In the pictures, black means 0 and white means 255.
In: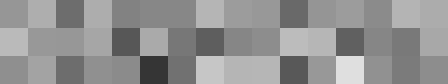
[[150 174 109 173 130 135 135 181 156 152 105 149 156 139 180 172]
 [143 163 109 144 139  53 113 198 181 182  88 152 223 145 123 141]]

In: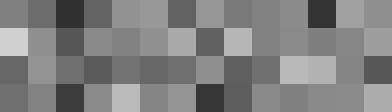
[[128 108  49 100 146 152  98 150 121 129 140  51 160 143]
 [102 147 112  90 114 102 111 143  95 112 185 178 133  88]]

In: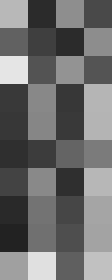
[[184  43 142  73]
 [229  83 147  84]
 [ 55 134  57 180]
 [ 67 137  47 183]
 [ 34 112  78 163]]

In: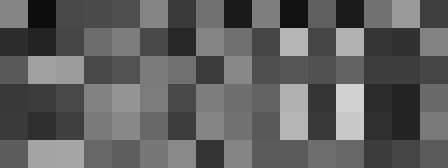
[[133  13  73  75  79 133  58 113  26 127  17  95  27 114 154  63]
 [ 89 160 155  73  82 123 113  59 136  80  86  81  99  61  62  69]
 [ 58  46  63 122 136 103  61 133 114  89 182  56 200  48  36 121]]

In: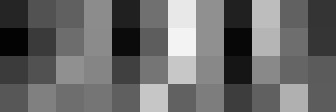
[[ 37  82  96 140  32 112 232 144  32 189  97  52]
 [ 59  81 144 133  64 117 199 136  21 137 101  91]]

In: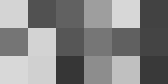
[[212  81  97 158 215  66]
 [216 208  54 141 192  57]]

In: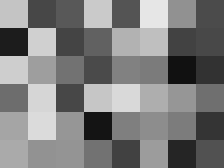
[[196  71  88 202  84 230 145  75]
 [206 158 114  74 129 123  17  50]
 [165 219 150  20 127 141 124  52]]
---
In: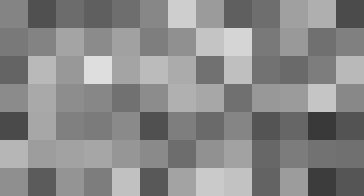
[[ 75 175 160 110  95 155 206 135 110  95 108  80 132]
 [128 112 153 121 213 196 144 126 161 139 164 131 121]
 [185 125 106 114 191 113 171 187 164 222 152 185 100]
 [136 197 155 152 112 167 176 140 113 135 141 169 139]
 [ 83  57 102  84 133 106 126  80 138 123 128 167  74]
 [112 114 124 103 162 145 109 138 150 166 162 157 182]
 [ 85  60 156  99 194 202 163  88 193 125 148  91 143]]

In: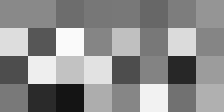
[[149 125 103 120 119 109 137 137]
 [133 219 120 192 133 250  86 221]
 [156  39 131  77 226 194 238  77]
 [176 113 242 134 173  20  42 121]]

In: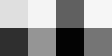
[[246  96 244 223]
 [117   3 149  47]]

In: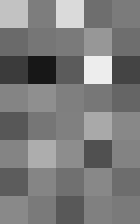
[[123 110 218 125 194]
 [110 151 122 118 106]
 [ 68 237  91  23  59]
 [101 119 127 143 132]
 [136 169 128 118  87]
 [131  80 141 173 132]
 [109 136 112 133  92]
 [122 128  88 122 137]]

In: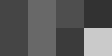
[[ 50  78 104  69]
 [202  59 104  69]]

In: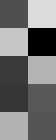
[[219  79]
 [  1 198]
 [180  58]
 [ 88  54]
 [ 84 178]]

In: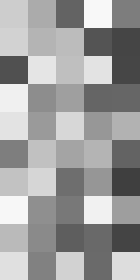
[[125 248  99 171 205]
 [ 69  84 188 180 210]
 [ 70 227 191 229  80]
 [102 101 159 141 240]
 [178 151 215 154 227]
 [ 99 180 164 193 126]
 [ 63 150 110 214 194]
 [158 241 120 143 247]
 [ 68 105  94 138 186]
 [221 106 210 129 224]]

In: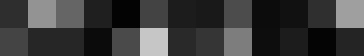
[[159  47  17  12  76  25  28  67   3  31 101 147  46]
 [ 36   4  28  13 125  53  41 198  74  11  38  38  68]]

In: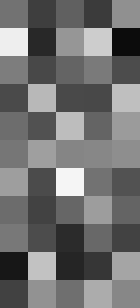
[[144  59  96  62 114]
 [ 12 205 150  40 238]
 [ 76 122 100  72 125]
 [191  72  73 184  74]
 [155 100 189  81 109]
 [142 135 133 159 118]
 [ 82 114 245  75 158]
 [100 157 102  66 108]
 [ 66 104  43  76 120]
 [165  54  37 194  23]
 [135 172 111 146  65]]
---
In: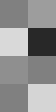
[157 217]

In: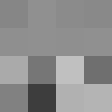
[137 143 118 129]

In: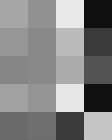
[ 15 187 137 161]

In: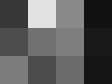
[ 17 127  76]

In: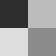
[188 221]

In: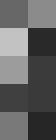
[139 194]
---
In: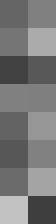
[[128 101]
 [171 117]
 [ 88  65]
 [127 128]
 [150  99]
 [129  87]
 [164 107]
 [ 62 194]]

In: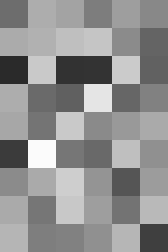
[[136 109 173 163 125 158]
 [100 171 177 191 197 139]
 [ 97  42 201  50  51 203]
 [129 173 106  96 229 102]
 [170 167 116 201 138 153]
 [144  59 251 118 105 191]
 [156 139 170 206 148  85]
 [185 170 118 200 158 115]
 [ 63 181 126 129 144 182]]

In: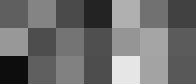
[[ 65  95 132  74  35 176 113]
 [ 91 152  77 116  79 149 165]
 [ 88  13  95 129  77 230 163]]

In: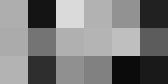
[[ 33 174  20 218 178 146]
 [ 92 171 116 176 180 191]
 [ 25 179  46 144 129  11]]

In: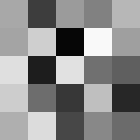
[[183 168  61 155 129]
 [159 164 207   6 249]
 [ 95 223  29 225 112]
 [ 39 205 109  55 191]
 [107 175 220  71 136]]

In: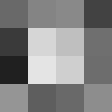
[[ 66 105 132 137]
 [111  58 214 191]
 [109  32 228 207]
 [141 149  94 105]]

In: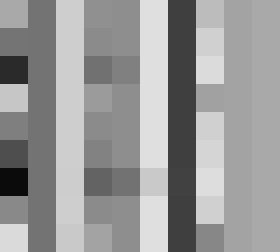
[[169 169 115 206 144 142 223  63 188 163]
 [169 116 115 206 139 142 223  63 208 163]
 [169  42 115 206 113 128 223  63 219 163]
 [169 198 115 206 155 142 223  63 161 163]
 [169 127 115 206 139 142 223  63 208 163]
 [169  78 115 206 130 142 223  63 213 163]
 [169  11 115 205  99 114 201  65 221 163]
 [169 137 115 206 139 142 223  63 208 163]
 [169 218 115 201 163 142 223  63 135 163]]

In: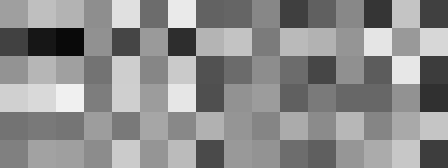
[[ 64 159 191 179 142 224 108 234  98 101 135  63  96 136  53 196]
 [215  65  22   9 145  69 154  45 180 195 123 186 178 149 229 153]
 [ 60 147 182 160 115 206 134 202  81 107 141 108  70 144  92 231]
 [ 48 208 217 240 125 207 156 230  79 146 156  96 122 103 103 146]
 [197 115 121 117 157 121 166 136 177 149 133 171 139 183 133 169]
 [ 61 128 162 159 140 203 149 187  74 153 147 109  95 150 171 199]]
